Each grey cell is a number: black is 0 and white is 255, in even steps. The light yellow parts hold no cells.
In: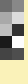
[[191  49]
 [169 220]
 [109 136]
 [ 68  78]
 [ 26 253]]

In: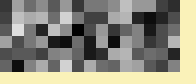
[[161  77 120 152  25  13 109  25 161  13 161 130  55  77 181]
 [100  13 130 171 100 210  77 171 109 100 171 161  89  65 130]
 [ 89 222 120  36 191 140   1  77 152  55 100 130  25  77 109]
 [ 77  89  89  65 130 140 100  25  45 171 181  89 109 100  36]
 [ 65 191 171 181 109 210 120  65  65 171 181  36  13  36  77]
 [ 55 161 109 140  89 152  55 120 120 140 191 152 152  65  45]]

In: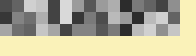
[[165 111  99 197 165  67 131 131  87 122  44 186 208 143 197]
 [ 77  99 208 197  67 217 155  87 155 174  44 122  99  67 143]
 [ 55 131 111 174  67 217  55 122  77 186 155  44 186 208  99]]

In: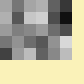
[[176  87 198 207  77  16]
 [165 118 165 176  97  55]
 [155 127 136 155 109  77]
 [118 146 109  87 146 216]
 [ 65 155 188  97 136 188]]

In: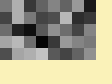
[[165 184 109   4  56 153 132 121]
 [121 175  56  99 132  99 153  25]
 [109  34  15  89 144 109  68 132]
 [ 78 165 175 194  89  68  99 144]
 [ 68 175 121  68  78 184  45  56]]

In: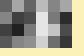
[[133  64  76 229 121  44]
 [100 166 100 187 133 166]
 [ 88 133 143 208 110  55]
 [ 64  33 121 229 196  76]]

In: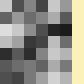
[[221 200 141  79  36  27]
 [200  79 132  68 200 152]
 [189 161  57  68 189 109]
 [ 99 152 109 132 171  89]
 [ 89 109 121  99 171 121]
 [ 79  68 121 161 209 180]
 [ 45  89  45 132 200 180]]
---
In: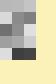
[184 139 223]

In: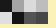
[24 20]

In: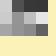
[207 148 138]

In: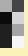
[173 212]

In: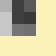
[177  63 113]

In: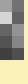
[161  98]

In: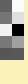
[ 97 224]

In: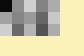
[ 10 133 180]
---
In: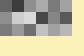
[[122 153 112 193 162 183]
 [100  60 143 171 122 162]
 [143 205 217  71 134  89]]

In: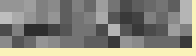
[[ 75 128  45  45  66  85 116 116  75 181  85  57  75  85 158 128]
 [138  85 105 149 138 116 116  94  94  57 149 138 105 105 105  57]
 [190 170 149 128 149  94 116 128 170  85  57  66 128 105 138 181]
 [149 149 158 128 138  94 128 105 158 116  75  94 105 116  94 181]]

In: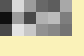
[[ 15 156  72 177 188 126]
 [ 84 217 156 104  93 168]
 [ 72 226 199 145 135 115]]

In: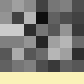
[[203 203  46 118  87 148  57]
 [ 87 171  87 107 182 160  46]
 [ 97 118 128  78  57  97  87]
 [139 160 139  66 118 128  78]
 [128 128 148  37 160 182 107]
 [148  66 182  15  97  78  66]]

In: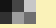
[[ 49 157 111]
 [ 19  69 199]]

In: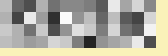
[[189 102  78 177 113 136 136 125  90 233 165 213 136]
 [201 177 113 201  78 147 223 201 125 213 113  90 242]
 [189 177 156 165 213 201 125  36 147 165 177 233  78]
 [177  68 233 156  48 251 147 189 102 189  90  68 213]]

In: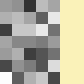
[[155 145  50 188 165]
 [155 176  62  84 114]
 [ 72 145 124  84 220]
 [165 135 135 124 155]
 [176 188 165  95 232]
 [253  95 176 199  72]
 [ 62 199 199 232 114]]
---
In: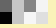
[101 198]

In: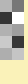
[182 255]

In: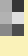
[172 222]

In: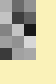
[175  61  25]

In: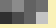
[115  75]

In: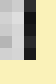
[193 222  26]

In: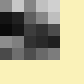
[138  33  61  41 124]

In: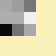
[169 173 169]
